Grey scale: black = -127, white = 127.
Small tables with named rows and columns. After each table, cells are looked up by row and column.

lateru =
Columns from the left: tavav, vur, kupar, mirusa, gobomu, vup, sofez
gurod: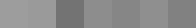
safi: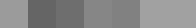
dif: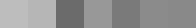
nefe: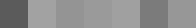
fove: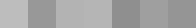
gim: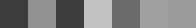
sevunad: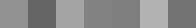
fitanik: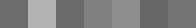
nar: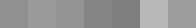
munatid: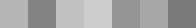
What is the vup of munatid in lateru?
39
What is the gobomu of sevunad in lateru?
-1
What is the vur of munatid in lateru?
3
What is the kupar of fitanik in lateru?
-20
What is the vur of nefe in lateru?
34
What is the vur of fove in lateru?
24
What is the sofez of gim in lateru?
27
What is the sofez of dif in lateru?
9
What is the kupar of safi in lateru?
-17
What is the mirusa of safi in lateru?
6
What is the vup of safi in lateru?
33
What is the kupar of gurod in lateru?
-12
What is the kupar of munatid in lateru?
65
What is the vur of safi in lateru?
-26
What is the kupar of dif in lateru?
-20
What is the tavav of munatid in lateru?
53
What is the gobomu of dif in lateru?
-5

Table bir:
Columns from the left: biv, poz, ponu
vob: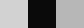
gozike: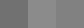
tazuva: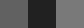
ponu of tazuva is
-6
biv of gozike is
-14
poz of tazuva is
-94
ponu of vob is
55
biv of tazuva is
-30
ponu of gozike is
1
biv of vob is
82
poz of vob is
-117
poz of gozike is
11
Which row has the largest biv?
vob

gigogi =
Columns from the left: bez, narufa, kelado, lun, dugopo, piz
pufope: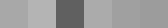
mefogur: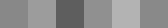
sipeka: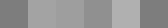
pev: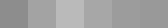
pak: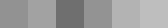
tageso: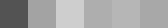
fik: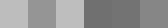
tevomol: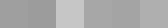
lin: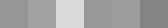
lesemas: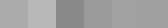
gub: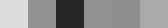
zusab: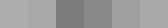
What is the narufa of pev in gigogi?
35
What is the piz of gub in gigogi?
42
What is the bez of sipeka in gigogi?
-2
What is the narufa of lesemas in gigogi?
56
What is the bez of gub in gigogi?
93
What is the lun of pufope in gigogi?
43
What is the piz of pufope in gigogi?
28
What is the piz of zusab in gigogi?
41
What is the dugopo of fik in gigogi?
-12
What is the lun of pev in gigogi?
39
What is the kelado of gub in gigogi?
-89
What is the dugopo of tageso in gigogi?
54
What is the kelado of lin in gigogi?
90
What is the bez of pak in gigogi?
18
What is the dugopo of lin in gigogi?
30
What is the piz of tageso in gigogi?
40
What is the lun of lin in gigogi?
24
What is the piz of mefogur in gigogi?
9
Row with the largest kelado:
lin

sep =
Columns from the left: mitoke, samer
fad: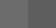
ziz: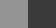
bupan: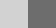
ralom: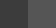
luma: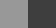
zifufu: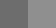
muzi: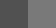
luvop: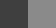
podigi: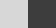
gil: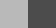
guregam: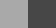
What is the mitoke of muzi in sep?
-46
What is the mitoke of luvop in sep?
-64
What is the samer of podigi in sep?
-66
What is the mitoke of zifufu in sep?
-18
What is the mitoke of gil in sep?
57
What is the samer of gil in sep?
-51
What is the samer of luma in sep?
-65
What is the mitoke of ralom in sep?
-67
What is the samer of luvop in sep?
10
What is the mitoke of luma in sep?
24
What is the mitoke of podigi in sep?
87
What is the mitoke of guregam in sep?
41

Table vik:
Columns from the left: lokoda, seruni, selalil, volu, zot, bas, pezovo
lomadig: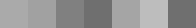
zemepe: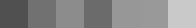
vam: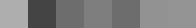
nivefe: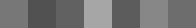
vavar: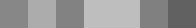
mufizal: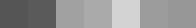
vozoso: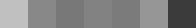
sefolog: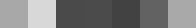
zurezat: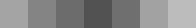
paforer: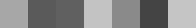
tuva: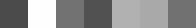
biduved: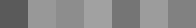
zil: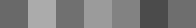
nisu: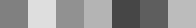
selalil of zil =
-15
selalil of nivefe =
-30
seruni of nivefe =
-46
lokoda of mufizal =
-42
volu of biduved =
33
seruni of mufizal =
-37

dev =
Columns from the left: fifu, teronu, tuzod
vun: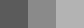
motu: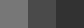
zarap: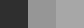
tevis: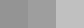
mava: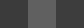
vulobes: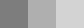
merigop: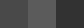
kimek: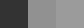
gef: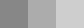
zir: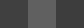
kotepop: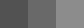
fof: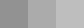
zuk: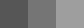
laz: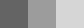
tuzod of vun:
51
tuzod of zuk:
30
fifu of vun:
-36
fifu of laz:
-27
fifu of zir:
-63
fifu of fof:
18
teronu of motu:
-53
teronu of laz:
28
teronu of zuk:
-10
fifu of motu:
-8
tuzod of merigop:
-77
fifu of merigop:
-54
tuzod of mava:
-66
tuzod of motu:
-77
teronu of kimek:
17
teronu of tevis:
30
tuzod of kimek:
27
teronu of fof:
43

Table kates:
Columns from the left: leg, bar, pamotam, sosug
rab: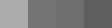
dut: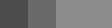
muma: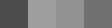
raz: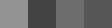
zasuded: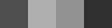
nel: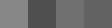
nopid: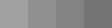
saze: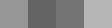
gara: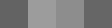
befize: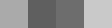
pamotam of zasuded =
18
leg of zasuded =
-48
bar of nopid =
16
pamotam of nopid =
3
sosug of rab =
-33
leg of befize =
42
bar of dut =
-21
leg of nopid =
33
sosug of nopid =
-11
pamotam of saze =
-11
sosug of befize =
73
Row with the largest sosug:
befize

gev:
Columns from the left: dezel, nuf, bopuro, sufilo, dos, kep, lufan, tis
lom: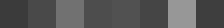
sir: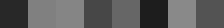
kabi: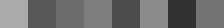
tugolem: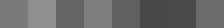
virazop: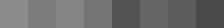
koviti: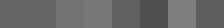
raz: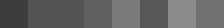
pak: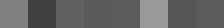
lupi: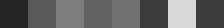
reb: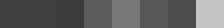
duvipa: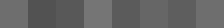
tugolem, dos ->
-31
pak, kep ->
25
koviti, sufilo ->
-7
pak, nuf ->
-63
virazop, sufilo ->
-11
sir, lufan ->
9
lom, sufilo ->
-50
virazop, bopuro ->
5
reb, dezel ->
-63
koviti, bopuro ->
-12
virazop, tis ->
-54
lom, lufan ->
23
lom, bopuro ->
-14
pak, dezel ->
1
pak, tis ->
-36
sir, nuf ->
0
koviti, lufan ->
-1

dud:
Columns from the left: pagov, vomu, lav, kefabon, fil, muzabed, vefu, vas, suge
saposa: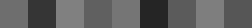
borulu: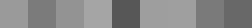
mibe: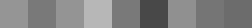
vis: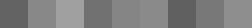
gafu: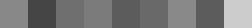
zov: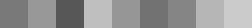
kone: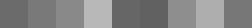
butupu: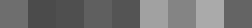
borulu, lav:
19
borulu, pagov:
26
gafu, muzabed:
-22
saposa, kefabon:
-31
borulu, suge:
-23
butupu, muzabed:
33
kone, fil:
-25
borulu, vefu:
31
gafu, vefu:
9

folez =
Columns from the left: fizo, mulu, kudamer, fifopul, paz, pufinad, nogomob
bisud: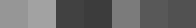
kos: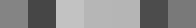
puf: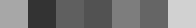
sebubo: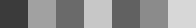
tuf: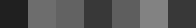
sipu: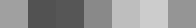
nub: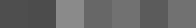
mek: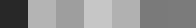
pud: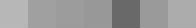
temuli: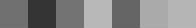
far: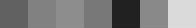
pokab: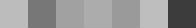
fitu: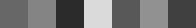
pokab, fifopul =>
44
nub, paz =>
-14
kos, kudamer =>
66
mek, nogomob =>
-4
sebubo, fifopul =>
71
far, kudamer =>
13
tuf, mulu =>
-18
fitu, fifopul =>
90
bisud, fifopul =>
-67
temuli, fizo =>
-15

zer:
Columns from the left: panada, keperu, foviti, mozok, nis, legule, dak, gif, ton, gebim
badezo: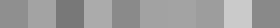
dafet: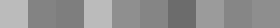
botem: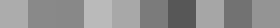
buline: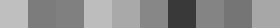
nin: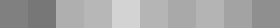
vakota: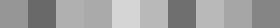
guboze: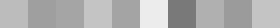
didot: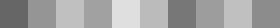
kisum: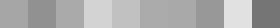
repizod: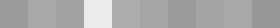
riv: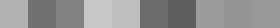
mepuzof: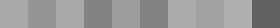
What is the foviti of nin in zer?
47
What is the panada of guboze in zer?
60
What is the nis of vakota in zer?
85
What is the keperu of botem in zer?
9
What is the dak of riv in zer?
-33
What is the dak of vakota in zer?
-16
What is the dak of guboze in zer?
-6
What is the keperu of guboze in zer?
31
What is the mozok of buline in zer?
61
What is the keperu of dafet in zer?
3

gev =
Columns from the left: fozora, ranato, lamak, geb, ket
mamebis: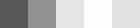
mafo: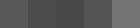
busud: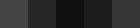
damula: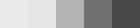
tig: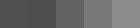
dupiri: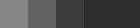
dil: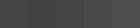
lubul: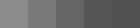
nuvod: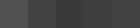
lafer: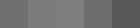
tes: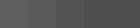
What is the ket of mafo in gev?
-10
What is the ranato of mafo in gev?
-50
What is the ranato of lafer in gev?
-4
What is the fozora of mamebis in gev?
-39
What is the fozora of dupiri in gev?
5
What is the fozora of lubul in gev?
11
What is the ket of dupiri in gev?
-80
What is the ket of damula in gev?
-54
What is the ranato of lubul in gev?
-5
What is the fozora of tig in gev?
-47
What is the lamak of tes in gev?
-43
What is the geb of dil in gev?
-54
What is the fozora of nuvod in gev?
-46
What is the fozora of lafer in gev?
-15
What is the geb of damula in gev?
-14

